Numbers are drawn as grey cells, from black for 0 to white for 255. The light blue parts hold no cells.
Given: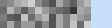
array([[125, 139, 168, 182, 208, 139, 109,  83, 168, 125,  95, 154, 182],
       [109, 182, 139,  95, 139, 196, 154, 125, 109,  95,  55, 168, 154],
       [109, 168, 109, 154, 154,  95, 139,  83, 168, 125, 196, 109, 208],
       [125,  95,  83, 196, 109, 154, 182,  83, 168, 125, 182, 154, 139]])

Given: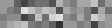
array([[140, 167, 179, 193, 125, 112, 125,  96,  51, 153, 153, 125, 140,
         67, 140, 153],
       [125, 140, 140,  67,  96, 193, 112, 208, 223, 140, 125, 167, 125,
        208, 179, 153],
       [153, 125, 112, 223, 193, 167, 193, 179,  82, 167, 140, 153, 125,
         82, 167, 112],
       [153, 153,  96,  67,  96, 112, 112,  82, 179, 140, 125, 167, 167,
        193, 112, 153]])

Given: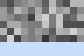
array([[181,  79, 197, 154, 125, 154, 138,  94, 181, 169, 209, 169],
       [154, 110, 181, 154, 110, 169, 110, 197, 154, 169,  94, 138],
       [ 94, 169, 169, 138, 125, 125, 197, 125, 197,  79,  79,  79],
       [110,  79, 125, 138, 154, 138,  94, 181, 110,  79, 181, 181],
       [154, 138, 110, 125,  66, 181, 209, 125, 197,  94, 110, 169],
       [ 94, 209,  66, 138, 125, 138,  53, 110,  79,  79,  66, 138]])

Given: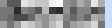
array([[158, 118, 158, 213, 198, 172, 145, 186, 213, 118, 158, 172, 186,
        213, 118],
       [145,  89,  89, 228, 213, 198, 198, 240, 253, 145, 132, 172, 145,
        228, 172],
       [118, 105,  74,  74, 105, 158, 145, 172, 186, 132, 105, 132, 105,
        172, 158],
       [118, 118,  44, 132, 118,  89, 186,  59,  44, 145,  89, 132, 132,
         74, 105]])

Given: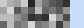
array([[202, 175, 162, 202,  37, 162, 118,  89,  76,  49],
       [188, 188, 147, 118,  49,  64,  49, 214, 147,  76],
       [102, 188, 118, 134, 214, 118, 134, 175,  64, 147],
       [162, 214,  89, 134,  89, 188, 102, 118,  89, 147]])

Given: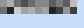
array([[109,  36, 202, 161, 173, 148, 161,  36,  64, 148,  64],
       [148, 173, 109,  80, 109, 134, 134,  93, 122,  93, 189]])
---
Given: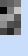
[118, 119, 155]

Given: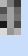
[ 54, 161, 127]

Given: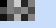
[127, 137, 178]

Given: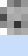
[149, 168, 168, 141]

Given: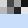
[20, 35]

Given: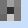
[129,  48, 102]

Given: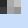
[193, 163]
